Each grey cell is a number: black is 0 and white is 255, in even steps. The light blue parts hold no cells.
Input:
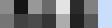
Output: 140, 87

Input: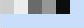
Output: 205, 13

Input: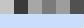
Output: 197, 81

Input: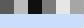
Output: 90, 166

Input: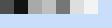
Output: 78, 243

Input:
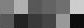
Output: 129, 13

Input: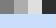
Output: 124, 47
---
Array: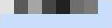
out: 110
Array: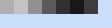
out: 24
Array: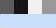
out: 240
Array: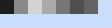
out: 79
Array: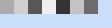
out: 195
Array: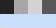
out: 211
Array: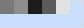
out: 91
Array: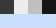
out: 191
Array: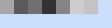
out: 205
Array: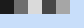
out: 71
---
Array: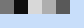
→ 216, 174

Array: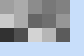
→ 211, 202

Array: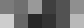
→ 205, 185

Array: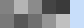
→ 192, 180

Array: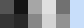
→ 223, 211

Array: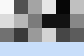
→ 249, 230

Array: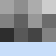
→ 205, 172

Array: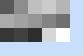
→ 255, 214

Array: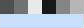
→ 233, 182

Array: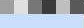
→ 224, 191
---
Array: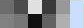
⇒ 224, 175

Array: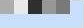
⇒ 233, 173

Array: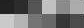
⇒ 202, 192

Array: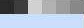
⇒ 209, 177

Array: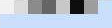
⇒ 241, 219

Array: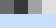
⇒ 223, 161

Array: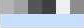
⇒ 239, 180

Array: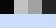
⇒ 193, 161

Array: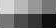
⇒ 214, 184
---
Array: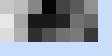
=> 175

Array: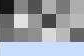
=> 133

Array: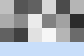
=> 64

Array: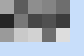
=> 201

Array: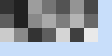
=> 137

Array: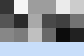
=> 124

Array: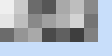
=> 149
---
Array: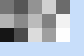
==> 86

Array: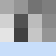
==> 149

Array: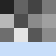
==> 99

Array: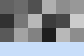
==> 107

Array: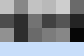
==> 135

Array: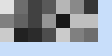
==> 109

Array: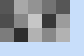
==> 168

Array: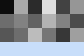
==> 169

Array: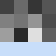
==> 106

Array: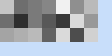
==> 110
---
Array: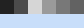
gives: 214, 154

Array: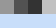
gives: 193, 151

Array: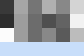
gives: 252, 242

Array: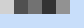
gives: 209, 146

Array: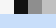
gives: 246, 192

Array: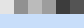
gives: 228, 187
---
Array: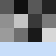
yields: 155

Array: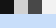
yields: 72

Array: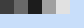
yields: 104

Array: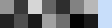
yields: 161

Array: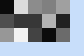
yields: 179

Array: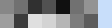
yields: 181
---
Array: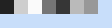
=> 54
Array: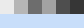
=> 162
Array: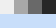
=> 168
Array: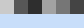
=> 162
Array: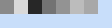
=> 147
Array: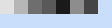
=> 26
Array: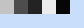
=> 35
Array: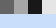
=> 166
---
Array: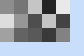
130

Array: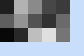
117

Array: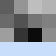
140

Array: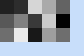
110

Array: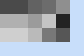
86

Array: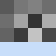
71

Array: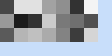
213
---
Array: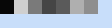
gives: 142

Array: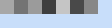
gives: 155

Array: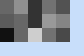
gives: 144

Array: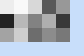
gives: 216

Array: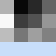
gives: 178

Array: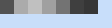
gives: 160

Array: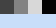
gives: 66

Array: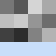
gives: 190
